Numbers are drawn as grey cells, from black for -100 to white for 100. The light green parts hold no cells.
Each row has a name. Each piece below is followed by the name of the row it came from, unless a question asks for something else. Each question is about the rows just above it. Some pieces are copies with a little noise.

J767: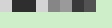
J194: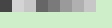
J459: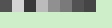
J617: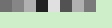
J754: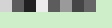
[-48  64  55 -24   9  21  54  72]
J194
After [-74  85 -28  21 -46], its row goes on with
[-20]
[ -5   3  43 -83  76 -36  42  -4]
J617
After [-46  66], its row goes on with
[ 56 -20  -4  21  38  56]

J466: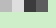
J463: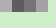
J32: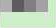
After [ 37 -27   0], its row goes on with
[27]
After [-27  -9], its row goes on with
[27]
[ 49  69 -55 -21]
J466
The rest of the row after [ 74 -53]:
[-27]
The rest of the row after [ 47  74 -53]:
[-27]
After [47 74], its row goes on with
[-53 -27]
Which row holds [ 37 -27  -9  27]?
J463

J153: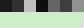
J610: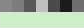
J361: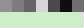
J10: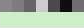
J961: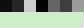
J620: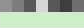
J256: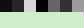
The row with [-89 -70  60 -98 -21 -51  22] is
J961
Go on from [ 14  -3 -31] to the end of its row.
[ 68 -31 -51 -13]
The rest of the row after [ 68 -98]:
[-21 -61  22]
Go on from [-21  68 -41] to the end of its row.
[-89 -13]

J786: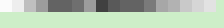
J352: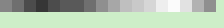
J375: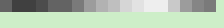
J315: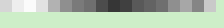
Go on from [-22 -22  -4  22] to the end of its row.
[40 50 68 77 87 87 58 22  4 -4]
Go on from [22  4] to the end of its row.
[-4]
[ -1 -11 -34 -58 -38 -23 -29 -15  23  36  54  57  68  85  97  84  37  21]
J352

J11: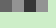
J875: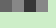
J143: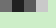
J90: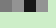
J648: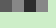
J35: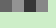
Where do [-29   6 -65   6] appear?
J648
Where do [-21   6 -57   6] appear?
J875
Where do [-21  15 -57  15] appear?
J11
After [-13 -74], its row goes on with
[-29  58]
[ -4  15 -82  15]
J90

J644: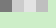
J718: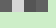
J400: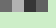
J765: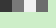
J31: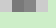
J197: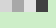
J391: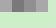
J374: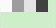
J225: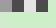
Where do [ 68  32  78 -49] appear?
J197
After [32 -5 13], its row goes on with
[32]
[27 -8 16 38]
J391
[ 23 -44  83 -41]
J225
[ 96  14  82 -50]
J374
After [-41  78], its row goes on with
[-41]
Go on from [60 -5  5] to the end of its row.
[60]

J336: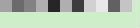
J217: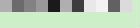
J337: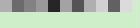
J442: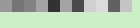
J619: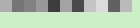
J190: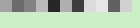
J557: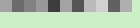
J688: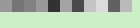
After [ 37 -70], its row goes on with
[ 37 -52  64  82 -24  54]
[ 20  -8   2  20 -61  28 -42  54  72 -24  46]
J688
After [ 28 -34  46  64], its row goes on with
[-24  37]
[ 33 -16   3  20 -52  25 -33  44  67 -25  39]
J557
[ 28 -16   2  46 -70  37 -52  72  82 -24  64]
J190
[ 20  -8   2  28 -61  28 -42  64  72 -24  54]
J442
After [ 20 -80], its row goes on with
[ 37 -52  82  90 -24  72]

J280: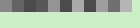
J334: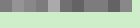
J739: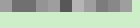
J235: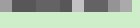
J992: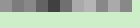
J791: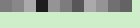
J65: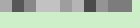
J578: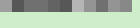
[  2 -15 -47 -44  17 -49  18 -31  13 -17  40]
J280
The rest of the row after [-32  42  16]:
[-12  16   7]
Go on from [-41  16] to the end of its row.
[-3 -3]

